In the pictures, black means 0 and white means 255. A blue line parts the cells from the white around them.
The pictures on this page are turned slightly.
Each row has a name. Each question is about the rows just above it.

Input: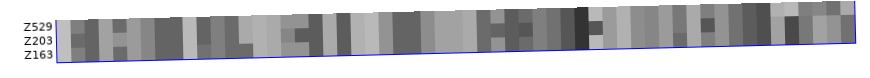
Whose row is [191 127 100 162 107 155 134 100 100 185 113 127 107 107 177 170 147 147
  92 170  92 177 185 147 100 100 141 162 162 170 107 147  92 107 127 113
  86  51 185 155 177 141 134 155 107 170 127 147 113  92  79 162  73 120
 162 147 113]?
Z163

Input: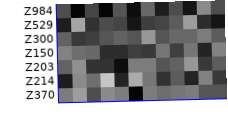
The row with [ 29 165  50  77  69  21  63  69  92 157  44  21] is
Z529
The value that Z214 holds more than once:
[36]

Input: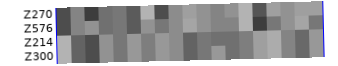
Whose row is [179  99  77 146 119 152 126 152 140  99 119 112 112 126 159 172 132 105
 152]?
Z214
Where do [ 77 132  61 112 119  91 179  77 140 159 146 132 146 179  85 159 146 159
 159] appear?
Z270
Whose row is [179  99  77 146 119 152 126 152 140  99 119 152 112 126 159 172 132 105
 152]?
Z300

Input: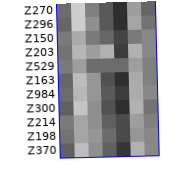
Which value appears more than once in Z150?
[122]
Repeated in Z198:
[150]
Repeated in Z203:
[177]
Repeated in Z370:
[96]

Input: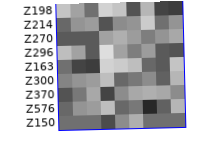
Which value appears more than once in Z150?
[112]
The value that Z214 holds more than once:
[148]
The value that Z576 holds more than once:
[104]
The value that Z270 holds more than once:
[90]
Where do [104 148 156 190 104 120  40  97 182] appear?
Z576
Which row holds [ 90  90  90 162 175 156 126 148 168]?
Z270
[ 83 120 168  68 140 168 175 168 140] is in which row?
Z370

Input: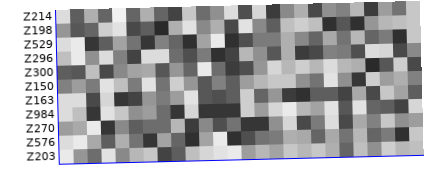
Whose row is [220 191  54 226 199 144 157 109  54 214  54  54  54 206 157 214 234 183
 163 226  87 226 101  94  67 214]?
Z984
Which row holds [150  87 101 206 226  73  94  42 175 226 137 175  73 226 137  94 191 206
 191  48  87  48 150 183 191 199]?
Z198
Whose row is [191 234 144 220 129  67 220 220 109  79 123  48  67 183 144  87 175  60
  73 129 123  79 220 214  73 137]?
Z296
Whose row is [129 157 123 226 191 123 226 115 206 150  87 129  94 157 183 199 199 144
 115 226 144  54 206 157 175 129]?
Z150
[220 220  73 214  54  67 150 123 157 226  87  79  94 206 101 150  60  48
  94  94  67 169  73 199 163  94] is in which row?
Z163
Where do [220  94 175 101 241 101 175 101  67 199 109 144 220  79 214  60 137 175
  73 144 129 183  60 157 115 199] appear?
Z214

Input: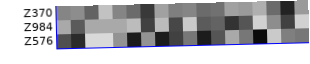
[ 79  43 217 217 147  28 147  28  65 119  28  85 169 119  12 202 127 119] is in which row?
Z576
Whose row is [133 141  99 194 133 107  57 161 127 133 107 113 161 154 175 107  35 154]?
Z370
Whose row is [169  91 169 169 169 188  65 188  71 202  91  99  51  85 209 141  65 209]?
Z984

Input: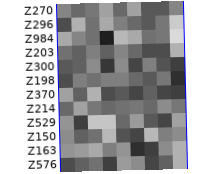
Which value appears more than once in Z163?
[148]
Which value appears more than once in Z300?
[140]
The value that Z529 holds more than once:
[197]
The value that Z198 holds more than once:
[127]

